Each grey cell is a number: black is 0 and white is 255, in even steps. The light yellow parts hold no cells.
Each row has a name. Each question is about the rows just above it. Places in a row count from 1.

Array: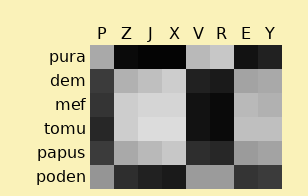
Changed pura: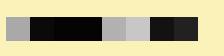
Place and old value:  5, [185]
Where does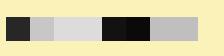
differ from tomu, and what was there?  2, [205]

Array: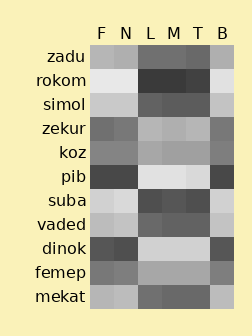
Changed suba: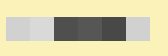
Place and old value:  5, [79]
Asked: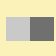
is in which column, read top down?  F
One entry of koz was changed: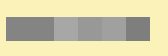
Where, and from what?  4, [160]

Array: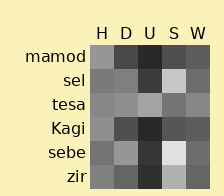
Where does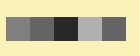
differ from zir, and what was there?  3, [47]
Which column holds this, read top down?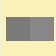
H

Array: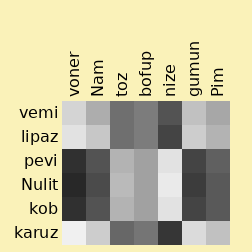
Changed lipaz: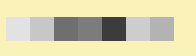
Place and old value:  5, [68]
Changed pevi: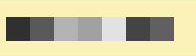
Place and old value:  2, [83]
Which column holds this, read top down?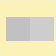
gumun
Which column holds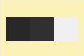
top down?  voner
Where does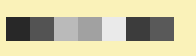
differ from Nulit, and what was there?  2, [75]
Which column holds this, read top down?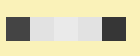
nize

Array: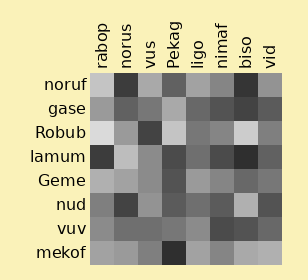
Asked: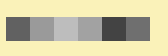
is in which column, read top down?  norus
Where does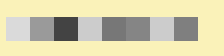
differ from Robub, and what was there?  4, [196]
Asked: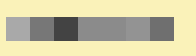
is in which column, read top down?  vus
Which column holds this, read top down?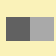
Pekag
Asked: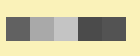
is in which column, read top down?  Pekag

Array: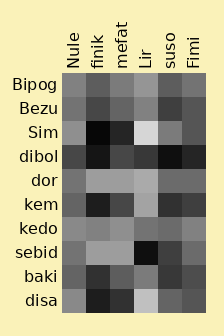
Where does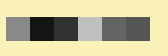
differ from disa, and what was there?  2, [29]
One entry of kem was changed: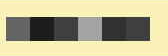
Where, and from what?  3, [71]
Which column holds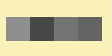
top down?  Nule

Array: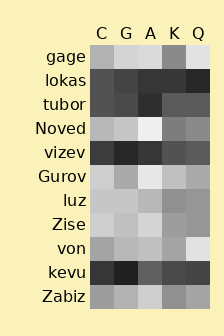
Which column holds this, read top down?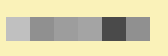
K
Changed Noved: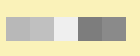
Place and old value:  2, [198]
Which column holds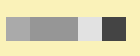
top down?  Q
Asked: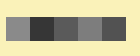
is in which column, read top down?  K
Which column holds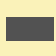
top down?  C
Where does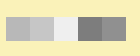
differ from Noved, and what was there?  5, [138]

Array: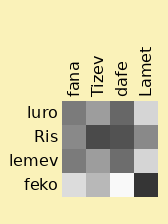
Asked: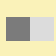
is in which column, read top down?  fana
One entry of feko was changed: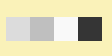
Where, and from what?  2, [184]

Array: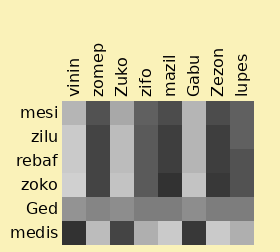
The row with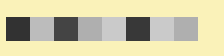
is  medis
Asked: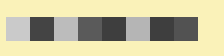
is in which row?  rebaf
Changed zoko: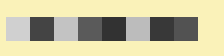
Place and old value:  6, [195]
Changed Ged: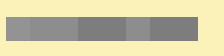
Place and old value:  2, [133]
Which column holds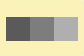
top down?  zifo
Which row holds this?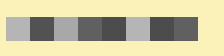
mesi
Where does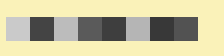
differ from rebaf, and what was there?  7, [62]

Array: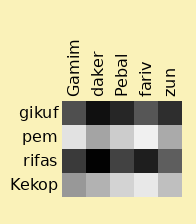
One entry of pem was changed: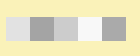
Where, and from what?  4, [240]
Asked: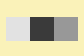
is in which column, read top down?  Gamim

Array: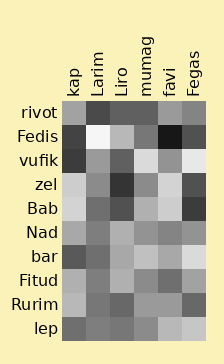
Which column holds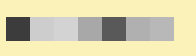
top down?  kap
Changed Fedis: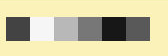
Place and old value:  6, [81]

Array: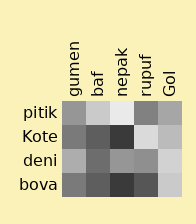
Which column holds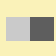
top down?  baf
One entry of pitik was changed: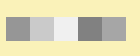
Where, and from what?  3, [234]
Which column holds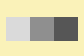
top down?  rupuf
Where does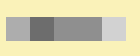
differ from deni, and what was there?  3, [150]
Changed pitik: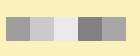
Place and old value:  1, [150]
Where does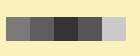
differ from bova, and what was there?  3, [58]

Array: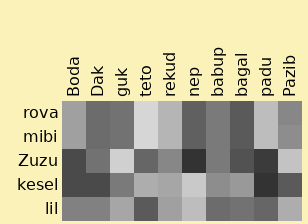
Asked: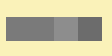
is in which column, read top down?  babup
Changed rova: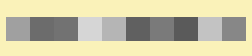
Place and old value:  9, [189]
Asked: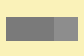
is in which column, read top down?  babup

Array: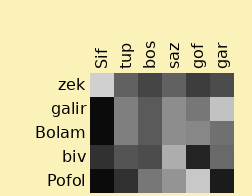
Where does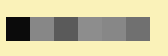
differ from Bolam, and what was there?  2, [127]
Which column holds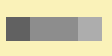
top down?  saz
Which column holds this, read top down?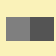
tup
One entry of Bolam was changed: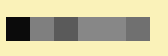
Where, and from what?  4, [141]
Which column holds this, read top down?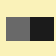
gar

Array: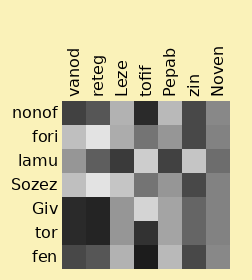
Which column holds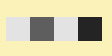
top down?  reteg
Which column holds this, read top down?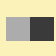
Leze
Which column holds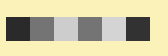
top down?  tofif
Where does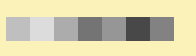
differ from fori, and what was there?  2, [227]
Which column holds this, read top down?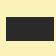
vanod

